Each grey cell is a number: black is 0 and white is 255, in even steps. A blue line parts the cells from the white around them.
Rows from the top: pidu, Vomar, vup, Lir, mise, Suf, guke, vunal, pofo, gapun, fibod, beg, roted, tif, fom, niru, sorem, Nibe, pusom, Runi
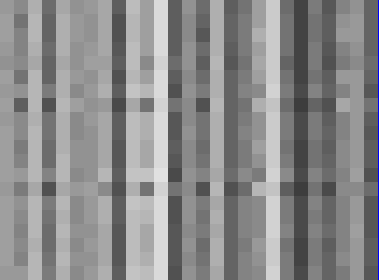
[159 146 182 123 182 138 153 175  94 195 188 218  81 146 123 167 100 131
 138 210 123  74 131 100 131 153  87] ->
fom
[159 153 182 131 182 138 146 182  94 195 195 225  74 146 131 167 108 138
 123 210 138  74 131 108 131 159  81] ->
roted

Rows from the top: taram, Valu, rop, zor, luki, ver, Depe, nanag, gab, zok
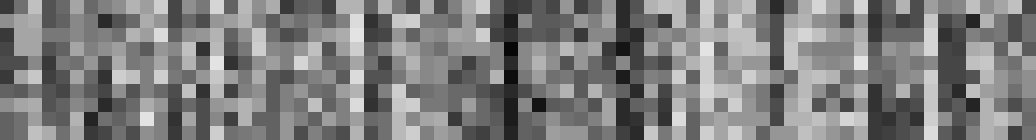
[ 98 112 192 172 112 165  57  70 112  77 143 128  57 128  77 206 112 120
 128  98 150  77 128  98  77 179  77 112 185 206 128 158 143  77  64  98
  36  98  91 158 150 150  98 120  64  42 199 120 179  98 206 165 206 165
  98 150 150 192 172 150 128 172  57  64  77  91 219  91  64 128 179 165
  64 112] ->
zok
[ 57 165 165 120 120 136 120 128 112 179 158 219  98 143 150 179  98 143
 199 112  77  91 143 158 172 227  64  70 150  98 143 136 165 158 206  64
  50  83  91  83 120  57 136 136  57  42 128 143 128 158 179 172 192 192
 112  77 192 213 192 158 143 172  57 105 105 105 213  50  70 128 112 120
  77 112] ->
rop
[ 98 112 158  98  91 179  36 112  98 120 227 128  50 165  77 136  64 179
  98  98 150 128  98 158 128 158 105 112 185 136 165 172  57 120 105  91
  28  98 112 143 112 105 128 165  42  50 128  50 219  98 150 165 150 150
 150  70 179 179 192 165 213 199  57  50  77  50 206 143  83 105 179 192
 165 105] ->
gab

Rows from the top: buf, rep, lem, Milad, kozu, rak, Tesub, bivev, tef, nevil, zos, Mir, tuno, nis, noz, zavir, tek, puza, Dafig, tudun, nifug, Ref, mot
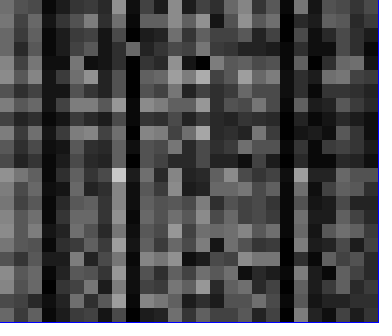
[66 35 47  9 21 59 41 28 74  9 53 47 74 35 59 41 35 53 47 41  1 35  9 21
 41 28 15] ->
tef
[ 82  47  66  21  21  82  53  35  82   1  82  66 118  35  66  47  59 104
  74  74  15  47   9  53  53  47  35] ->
Tesub

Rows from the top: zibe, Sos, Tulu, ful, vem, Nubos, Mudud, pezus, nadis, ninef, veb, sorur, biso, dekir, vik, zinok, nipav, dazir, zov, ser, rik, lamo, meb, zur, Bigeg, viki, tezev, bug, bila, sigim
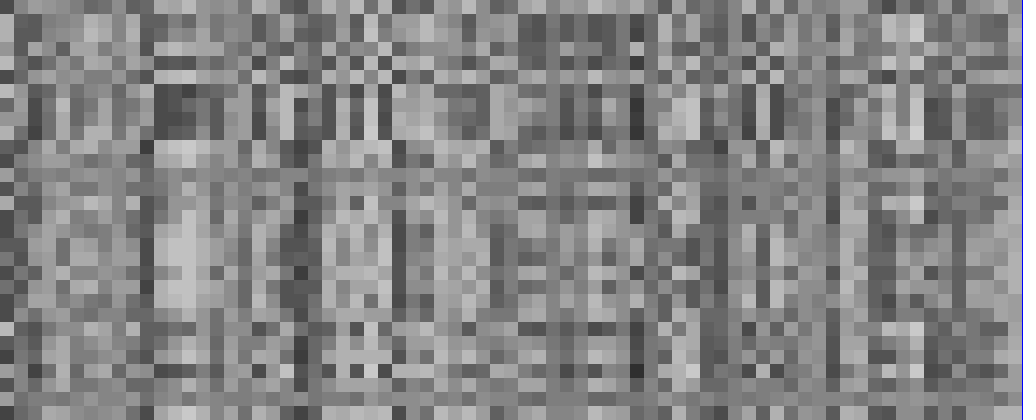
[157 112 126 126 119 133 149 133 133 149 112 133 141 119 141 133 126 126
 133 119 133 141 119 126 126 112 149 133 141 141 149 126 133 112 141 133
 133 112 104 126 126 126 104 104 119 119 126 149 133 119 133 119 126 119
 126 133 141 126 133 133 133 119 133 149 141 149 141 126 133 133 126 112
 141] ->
bila
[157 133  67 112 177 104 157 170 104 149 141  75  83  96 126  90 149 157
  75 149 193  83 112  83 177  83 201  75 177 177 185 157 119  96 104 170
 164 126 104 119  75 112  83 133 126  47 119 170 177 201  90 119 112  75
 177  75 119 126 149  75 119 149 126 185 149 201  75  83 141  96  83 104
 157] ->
tezev
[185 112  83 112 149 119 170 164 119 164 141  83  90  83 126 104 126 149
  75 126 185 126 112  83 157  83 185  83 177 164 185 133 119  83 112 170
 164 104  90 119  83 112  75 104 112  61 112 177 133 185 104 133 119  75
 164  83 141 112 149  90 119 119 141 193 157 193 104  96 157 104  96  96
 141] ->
vem

